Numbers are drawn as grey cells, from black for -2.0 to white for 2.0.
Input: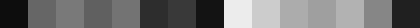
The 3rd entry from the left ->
-0.1
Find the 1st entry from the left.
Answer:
-1.8
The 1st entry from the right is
-1.5
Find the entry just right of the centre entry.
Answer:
1.7

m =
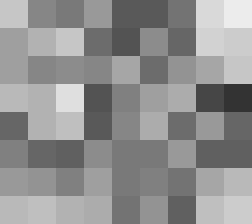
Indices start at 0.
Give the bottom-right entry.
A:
1.2
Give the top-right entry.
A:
1.7
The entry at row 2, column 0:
0.5
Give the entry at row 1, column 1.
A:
0.8
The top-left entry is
1.1
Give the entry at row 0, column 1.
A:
0.1
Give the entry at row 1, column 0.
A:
0.5
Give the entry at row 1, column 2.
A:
1.1
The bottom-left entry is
0.9
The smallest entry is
-1.2
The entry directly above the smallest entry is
1.1
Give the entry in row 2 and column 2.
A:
0.2
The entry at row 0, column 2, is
-0.1
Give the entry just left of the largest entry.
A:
1.4

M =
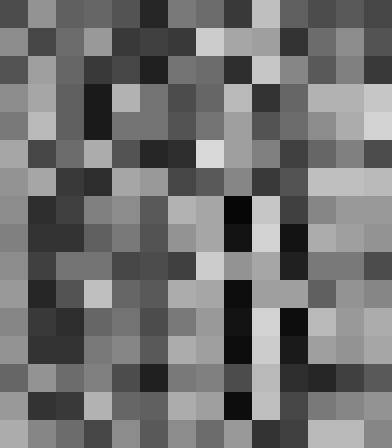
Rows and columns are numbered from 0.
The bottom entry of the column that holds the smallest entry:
0.4
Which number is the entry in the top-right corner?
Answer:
-0.9
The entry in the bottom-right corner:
0.1
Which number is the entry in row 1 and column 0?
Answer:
0.2
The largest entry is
1.4
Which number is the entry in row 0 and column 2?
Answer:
-0.5
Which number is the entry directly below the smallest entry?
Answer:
-1.7
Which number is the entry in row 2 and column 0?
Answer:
-0.7
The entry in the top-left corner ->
-0.8
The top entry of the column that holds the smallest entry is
-1.1
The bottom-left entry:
0.7
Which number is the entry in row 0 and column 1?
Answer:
0.3
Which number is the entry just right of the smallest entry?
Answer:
1.1
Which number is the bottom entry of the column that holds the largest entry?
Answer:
-0.3
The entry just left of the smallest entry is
0.6
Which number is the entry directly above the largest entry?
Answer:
-0.2
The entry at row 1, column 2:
-0.3
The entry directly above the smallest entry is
0.1
